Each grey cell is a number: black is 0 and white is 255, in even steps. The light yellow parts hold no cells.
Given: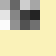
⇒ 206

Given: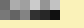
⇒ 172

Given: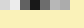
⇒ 183

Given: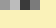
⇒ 123

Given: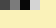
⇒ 69

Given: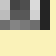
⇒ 198

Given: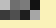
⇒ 123

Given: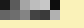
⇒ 177
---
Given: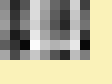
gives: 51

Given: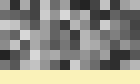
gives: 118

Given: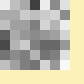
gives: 151

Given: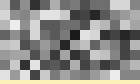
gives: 99

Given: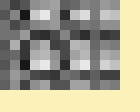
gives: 192

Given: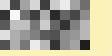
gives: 183

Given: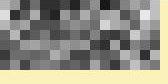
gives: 81

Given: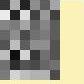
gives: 83

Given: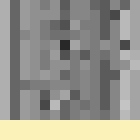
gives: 164
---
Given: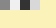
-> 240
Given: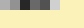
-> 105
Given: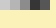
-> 140
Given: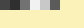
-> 241
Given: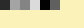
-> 219
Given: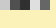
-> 48
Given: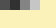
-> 49
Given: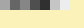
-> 48
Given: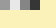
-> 232
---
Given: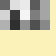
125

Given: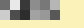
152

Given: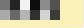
211

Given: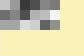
189

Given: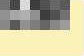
81

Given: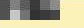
58

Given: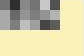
148
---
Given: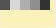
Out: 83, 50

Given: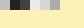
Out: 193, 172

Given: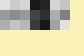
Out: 225, 225

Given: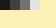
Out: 25, 226

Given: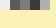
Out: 239, 176

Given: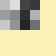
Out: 189, 112

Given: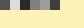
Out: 82, 62

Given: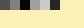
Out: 79, 38

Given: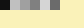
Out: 17, 107

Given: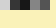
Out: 210, 84
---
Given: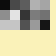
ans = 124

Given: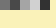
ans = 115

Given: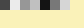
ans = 151

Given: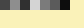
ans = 91

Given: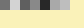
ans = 137

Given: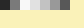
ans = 153
